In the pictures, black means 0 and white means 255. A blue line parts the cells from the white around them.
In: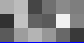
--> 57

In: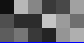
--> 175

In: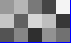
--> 113

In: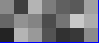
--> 139

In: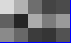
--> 82

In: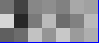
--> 174
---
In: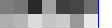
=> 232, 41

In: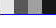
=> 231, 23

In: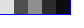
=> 224, 12

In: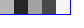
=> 244, 38

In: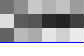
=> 235, 35

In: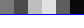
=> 225, 9

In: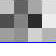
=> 236, 44

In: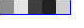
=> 228, 34

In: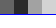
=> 211, 42

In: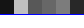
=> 192, 20
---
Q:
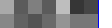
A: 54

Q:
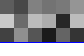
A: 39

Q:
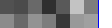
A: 195

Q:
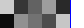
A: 157

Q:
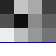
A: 139

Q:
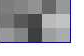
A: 186

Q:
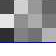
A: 171
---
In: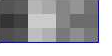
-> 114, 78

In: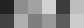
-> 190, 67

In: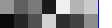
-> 202, 10

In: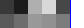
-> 71, 90

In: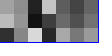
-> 100, 48

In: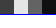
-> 16, 62

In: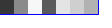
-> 178, 54

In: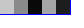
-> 29, 199

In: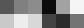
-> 245, 201
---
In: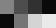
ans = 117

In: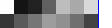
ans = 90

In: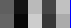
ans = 7

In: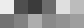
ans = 130

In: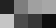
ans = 75

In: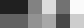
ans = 98

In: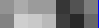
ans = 207

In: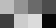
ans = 204

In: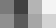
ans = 91
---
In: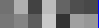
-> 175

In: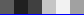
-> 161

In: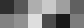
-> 174

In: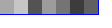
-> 156

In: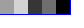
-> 111

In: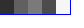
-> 96

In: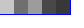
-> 111
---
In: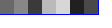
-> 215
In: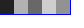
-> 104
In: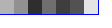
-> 62
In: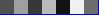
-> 19
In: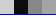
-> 12
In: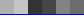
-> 70
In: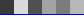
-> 163
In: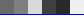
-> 63
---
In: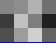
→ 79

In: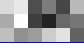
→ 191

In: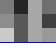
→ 202

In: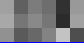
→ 145

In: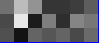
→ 80

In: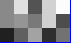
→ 32
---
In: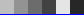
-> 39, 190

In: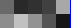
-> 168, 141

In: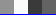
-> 99, 146

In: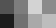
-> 139, 28

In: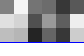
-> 88, 190

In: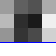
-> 171, 149

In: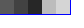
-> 213, 89

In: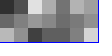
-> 159, 185
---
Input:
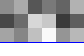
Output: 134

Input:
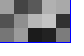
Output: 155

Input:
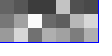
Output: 215

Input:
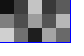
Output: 112

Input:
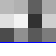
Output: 144

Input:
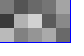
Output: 129

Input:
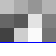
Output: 206

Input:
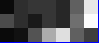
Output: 17

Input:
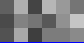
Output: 168
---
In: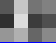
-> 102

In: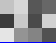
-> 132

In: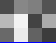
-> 98

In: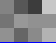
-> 138

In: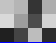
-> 189

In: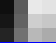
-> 184

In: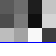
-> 248
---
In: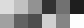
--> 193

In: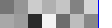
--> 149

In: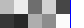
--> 236

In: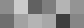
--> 203

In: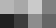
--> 168

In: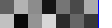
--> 179
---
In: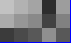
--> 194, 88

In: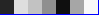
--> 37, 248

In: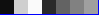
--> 14, 159

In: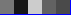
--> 119, 74

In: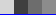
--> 214, 140

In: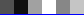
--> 81, 197

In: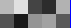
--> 185, 89

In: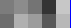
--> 124, 184
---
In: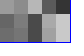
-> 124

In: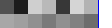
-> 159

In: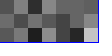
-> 76

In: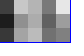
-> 144

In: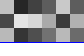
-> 228

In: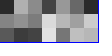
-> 145

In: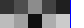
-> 160

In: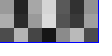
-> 43

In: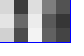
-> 105
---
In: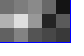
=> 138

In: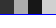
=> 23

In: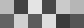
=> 228

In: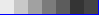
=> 161

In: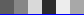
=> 217

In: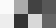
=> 66

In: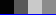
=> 201

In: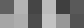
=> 69

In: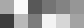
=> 88

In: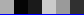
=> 26
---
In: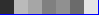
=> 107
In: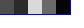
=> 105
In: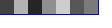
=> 87
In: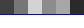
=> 167
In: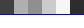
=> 246
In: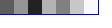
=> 199
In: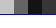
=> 19
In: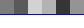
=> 53
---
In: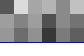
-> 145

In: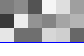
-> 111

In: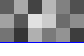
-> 176

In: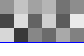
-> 135

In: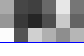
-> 208

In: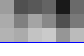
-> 195

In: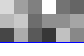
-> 89
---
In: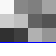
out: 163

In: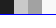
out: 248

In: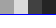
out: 36

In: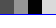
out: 218

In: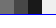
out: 239

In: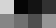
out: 49

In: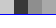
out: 169
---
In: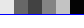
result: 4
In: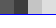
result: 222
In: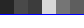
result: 94
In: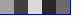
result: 107
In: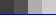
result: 204
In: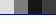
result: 62
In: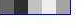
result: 163
